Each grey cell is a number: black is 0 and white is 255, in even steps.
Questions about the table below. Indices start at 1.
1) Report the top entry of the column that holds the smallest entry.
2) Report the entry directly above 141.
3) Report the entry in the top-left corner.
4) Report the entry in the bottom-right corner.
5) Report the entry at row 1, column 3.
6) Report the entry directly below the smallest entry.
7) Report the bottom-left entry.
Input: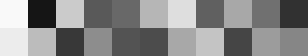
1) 21
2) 89
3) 249
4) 134
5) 203
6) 188
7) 236

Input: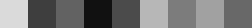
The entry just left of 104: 161
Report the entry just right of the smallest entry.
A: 75
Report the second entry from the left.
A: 62
